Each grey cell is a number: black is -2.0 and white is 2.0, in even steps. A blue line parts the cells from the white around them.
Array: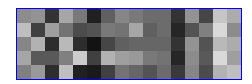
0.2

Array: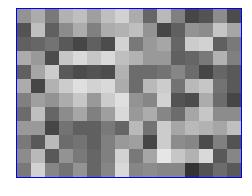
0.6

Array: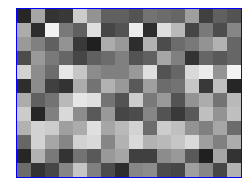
0.1

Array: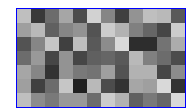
1.2

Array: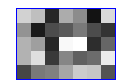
-1.2

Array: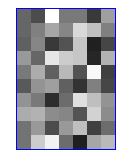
0.0

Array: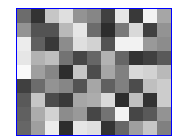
0.3

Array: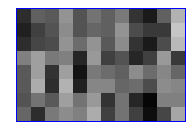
1.1

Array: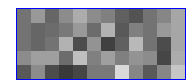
0.6
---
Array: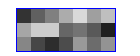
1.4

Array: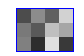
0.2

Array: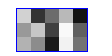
-0.3

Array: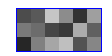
0.2

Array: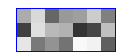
0.5

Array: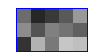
-1.1
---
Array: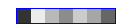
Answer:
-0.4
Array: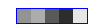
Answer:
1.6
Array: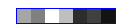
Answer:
-1.7
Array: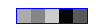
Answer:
-0.6
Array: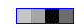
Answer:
-0.3
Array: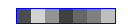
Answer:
1.0
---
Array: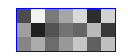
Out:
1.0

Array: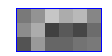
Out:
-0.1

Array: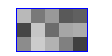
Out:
-1.0

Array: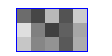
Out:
0.7

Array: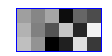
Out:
-1.1

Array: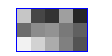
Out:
-0.7

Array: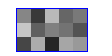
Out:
0.4
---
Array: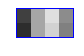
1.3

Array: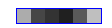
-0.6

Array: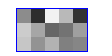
0.0

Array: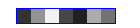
0.7

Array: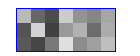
0.5

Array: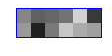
0.7

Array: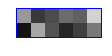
-1.0

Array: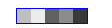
0.2
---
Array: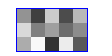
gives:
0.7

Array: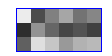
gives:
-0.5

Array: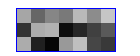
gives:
0.7

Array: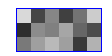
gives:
-0.1

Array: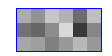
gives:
0.6

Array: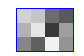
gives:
0.1

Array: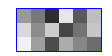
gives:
1.8
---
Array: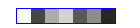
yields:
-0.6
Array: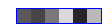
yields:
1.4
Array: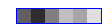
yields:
1.0
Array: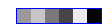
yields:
-0.9
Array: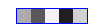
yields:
1.8
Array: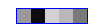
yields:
1.3
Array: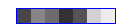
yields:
-0.7
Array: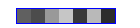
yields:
-1.1
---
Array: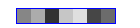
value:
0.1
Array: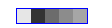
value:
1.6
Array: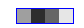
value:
0.5
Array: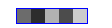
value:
-0.3
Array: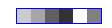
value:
1.2
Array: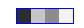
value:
-1.3
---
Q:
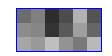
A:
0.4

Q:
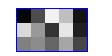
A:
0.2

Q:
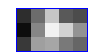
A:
0.5

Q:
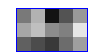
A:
-0.8

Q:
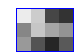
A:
-0.7

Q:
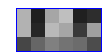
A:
-0.4

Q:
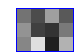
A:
1.5
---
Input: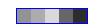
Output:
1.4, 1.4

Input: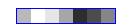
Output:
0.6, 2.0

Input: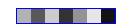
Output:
-1.2, 1.6

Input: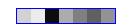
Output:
0.7, 1.7

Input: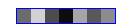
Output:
-1.8, 1.3

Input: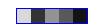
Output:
0.3, 1.4

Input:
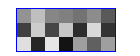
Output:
1.1, 1.6
